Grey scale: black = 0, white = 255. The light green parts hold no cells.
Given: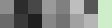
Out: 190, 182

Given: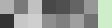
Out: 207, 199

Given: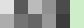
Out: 225, 187

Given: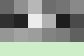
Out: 236, 183

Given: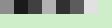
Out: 225, 178

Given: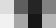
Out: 241, 221

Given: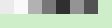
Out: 249, 235
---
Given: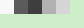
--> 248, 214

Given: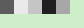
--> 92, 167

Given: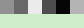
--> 145, 180

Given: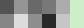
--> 83, 198

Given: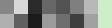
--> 134, 161

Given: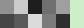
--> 145, 46

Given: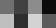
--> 112, 92

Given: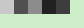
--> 200, 61

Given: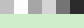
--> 192, 43
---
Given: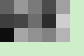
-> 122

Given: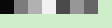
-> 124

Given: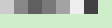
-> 135

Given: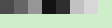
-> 101

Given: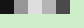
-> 150

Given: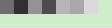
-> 147

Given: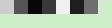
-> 84
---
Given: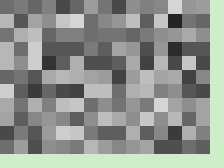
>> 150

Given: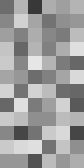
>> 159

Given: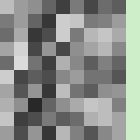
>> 108

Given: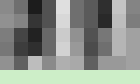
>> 196

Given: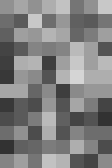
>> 145
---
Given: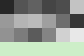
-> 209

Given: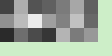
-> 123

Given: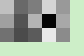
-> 233

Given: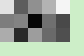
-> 106

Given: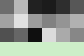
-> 170

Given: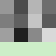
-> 137

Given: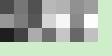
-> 103

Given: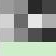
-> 78

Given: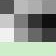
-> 103
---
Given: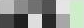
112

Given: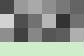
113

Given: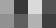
218

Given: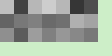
128

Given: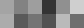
158

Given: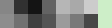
20
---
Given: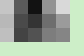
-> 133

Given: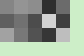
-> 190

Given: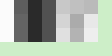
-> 238

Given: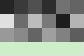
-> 93

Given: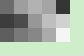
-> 245

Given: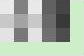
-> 77
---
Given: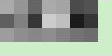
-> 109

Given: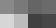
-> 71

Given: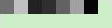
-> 5

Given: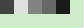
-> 25

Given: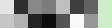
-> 150

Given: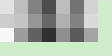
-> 164

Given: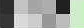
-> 188

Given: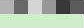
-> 91

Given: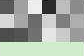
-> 154

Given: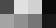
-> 24
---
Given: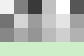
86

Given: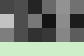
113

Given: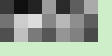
170

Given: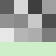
159

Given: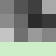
168

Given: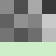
56

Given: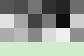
109
